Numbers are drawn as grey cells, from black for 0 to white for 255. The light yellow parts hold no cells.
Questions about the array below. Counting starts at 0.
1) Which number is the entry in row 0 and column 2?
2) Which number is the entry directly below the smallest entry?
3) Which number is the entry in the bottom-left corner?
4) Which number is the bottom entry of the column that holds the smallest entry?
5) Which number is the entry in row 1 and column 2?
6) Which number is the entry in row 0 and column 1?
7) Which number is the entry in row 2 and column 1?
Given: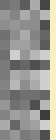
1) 91
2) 206
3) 132
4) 79
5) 171
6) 122
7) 150

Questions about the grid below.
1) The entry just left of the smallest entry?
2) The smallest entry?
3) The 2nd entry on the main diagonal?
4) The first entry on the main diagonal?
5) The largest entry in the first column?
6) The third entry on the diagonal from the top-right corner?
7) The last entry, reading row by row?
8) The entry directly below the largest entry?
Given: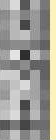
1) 227
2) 46
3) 174
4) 174
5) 205
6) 69
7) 120
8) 120

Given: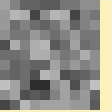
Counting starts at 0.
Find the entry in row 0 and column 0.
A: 162
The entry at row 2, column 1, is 109
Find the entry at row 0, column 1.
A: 130
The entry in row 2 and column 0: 153
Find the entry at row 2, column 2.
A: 130
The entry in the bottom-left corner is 69
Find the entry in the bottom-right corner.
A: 90
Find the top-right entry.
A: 142
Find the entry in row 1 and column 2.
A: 173
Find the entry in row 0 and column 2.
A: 99
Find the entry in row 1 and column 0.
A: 153

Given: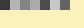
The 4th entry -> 170
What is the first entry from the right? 99
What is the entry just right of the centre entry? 76

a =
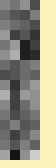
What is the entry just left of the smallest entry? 163
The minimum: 20
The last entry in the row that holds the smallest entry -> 205
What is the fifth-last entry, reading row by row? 97
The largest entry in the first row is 144
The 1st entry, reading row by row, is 135
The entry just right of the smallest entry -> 144
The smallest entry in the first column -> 76
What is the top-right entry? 76
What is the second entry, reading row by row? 117
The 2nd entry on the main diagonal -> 85
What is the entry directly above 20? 85

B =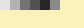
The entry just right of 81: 39
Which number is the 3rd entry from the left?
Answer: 116
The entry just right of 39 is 137

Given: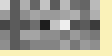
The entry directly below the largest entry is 120
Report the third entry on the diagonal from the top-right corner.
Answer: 79
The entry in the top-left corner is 216
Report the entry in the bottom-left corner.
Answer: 142
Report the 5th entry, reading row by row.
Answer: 195
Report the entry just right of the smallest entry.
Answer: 195
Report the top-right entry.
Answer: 186
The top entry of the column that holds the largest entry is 186
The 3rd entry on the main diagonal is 79
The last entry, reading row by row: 142
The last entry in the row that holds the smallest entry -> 59
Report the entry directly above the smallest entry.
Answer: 154
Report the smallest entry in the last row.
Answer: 91
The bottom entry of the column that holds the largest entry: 164
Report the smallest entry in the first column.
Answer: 70

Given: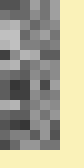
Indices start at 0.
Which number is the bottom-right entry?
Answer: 117
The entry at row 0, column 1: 83
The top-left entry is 83
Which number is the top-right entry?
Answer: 159
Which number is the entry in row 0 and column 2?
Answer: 105
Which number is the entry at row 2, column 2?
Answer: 139
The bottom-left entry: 73
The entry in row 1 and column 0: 117
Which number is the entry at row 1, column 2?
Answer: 105
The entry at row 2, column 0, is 171

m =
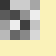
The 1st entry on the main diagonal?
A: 52
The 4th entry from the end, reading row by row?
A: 185
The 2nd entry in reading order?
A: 204
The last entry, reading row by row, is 215
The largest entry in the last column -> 237
